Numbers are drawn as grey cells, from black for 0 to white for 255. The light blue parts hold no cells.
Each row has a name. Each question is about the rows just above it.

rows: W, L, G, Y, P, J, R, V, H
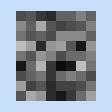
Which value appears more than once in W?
98
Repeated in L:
86

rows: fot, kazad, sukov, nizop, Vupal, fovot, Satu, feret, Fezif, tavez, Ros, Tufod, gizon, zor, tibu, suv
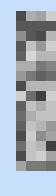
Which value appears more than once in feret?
182
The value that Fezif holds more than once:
206
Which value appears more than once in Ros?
194
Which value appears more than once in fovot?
173
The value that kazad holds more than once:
88

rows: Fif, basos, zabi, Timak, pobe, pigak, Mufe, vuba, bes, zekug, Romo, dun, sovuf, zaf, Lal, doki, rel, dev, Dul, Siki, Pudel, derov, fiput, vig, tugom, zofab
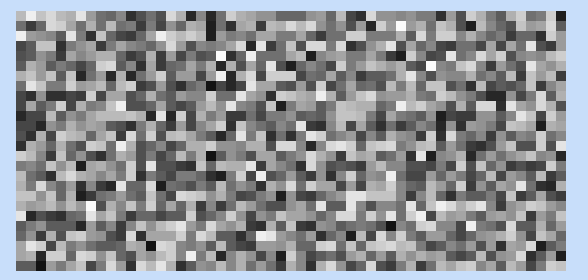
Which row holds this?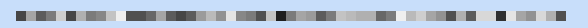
zekug
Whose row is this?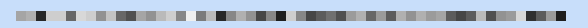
tugom
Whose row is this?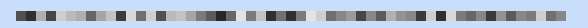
sovuf
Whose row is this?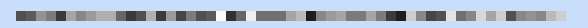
pobe
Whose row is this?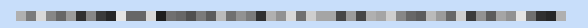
dev
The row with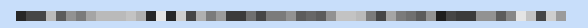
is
Romo
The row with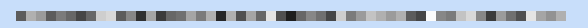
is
pigak

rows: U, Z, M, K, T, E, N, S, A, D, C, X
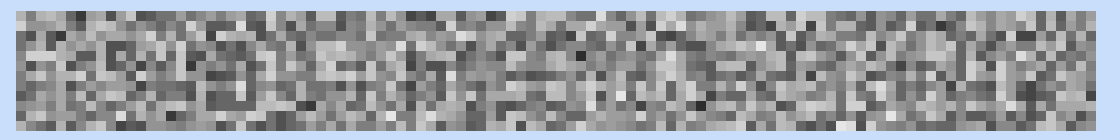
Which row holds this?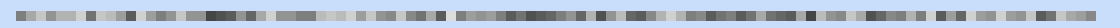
N
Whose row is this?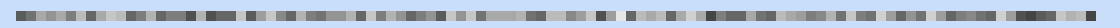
A

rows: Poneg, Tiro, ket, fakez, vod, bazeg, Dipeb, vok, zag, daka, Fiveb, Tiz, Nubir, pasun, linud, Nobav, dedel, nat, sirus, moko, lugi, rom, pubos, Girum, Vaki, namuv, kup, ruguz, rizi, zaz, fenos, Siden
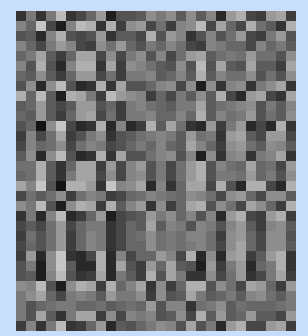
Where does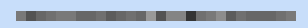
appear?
zaz
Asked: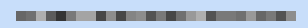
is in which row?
dedel
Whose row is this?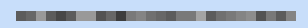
daka
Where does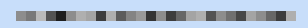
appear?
moko

